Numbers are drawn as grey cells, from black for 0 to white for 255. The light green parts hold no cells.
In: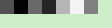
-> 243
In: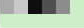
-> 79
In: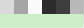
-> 62
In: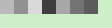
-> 115
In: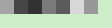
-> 216
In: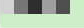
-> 158
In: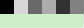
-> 50
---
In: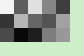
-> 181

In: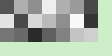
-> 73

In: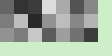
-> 189

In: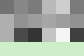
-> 146

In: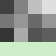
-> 150

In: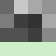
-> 62

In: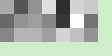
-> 146

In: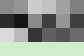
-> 21

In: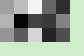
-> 5

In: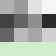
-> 100
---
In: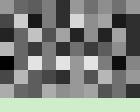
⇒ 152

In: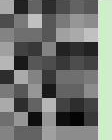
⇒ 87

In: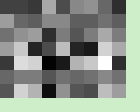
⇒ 46

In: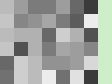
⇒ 59

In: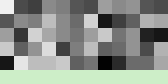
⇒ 75
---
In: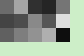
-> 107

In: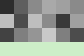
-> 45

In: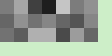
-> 124

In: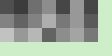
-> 79

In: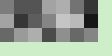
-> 124

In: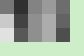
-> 119

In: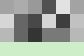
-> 163

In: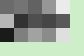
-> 107
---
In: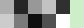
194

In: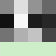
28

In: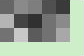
114

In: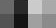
203

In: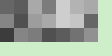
197

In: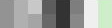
126

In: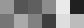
234
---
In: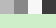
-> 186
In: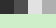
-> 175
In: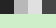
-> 184
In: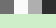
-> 175
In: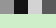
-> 149
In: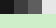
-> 94
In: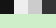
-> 204
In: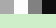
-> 170
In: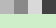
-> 185
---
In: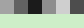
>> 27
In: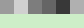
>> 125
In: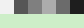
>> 127
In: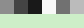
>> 25
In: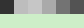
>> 198
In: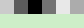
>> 0
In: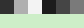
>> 243
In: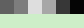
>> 222
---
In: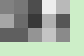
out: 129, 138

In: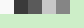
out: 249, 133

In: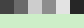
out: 66, 38

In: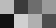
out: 187, 78

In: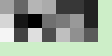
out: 162, 90

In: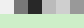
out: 240, 153

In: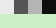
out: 234, 14
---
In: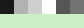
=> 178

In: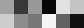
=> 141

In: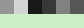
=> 212

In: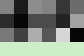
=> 65

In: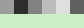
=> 45

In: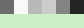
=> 249

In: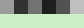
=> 50

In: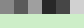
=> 90

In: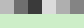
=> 111
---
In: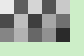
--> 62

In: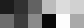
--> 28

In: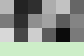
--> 35

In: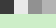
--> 145

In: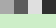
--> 92

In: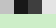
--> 62

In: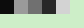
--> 40
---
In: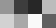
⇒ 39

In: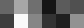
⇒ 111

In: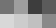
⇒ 61

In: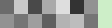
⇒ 73

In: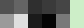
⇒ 47

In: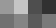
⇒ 78

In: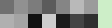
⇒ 124

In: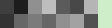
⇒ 144
